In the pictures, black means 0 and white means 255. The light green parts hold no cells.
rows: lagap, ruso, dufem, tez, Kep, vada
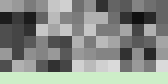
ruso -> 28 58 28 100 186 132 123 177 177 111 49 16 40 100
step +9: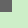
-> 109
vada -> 78 177 165 89 49 69 208 186 208 218 111 153 123 218
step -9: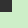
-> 40
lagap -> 165 153 123 143 198 208 111 143 49 100 89 132 111 100

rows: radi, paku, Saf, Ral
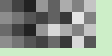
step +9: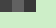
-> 75 106 65
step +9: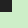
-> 43

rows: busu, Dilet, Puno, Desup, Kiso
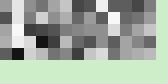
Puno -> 164 248 62 71 83 125 134 143 143 218 125 164 197
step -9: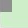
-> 134

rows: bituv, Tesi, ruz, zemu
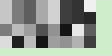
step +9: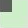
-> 103
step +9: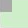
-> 178
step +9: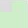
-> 229

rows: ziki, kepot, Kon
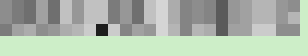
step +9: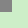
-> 141
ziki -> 141 123 111 161 111 193 151 193 193 123 151 111 193 213 172 132 141 132 90 151 161 181 181 151 141
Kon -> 123 161 172 141 151 172 181 203 29 203 132 161 151 213 181 132 181 172 90 161 161 203 203 141 141

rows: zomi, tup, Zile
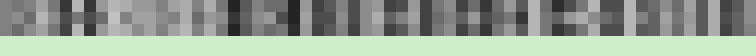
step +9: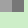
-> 170 128
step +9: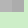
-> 190 181
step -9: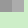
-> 143 163
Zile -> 129 108 140 161 119 66 181 54 152 181 172 140 161 129 161 181 129 172 119 36 90 129 108 119 45 152 66 90 129 66 140 152 66 90 140 66 119 140 66 108 54 119 152 90 181 119 54 78 119 172 78 78 181 90 99 152 108 161 90 172 66 99 129
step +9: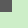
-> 99
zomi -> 129 119 129 161 119 54 181 54 152 181 172 152 152 129 161 172 129 172 119 36 90 129 108 108 36 152 66 90 129 78 140 152 66 78 152 66 119 140 66 108 54 108 152 90 181 108 45 78 119 181 78 78 181 90 108 140 108 161 90 172 66 90 140

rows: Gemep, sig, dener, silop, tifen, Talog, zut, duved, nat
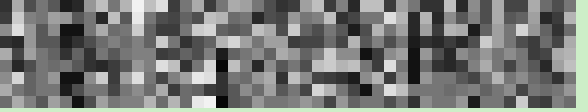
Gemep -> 50 171 78 118 88 28 40 151 191 118 180 242 191 222 60 118 171 60 118 171 160 118 78 50 60 160 191 60 128 40 191 191 60 160 118 50 50 191 40 140 78 171 69 69 171 108 78 118
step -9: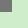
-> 109
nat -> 108 171 128 88 160 118 18 78 160 118 128 128 180 108 180 108 232 242 7 88 99 151 118 118 128 151 128 69 151 99 118 118 78 118 50 140 118 118 151 28 118 118 69 203 69 60 128 108

